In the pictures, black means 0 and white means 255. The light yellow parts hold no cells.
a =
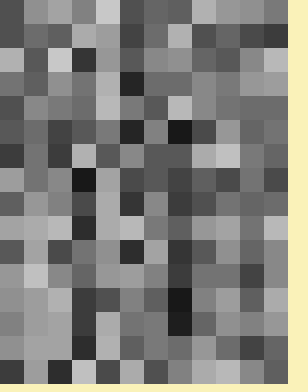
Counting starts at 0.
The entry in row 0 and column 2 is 163
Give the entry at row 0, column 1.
144
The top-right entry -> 121
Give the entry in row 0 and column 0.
80
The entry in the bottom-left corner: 60
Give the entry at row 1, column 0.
80
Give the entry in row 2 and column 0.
177
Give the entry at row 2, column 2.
200
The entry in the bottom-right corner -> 95
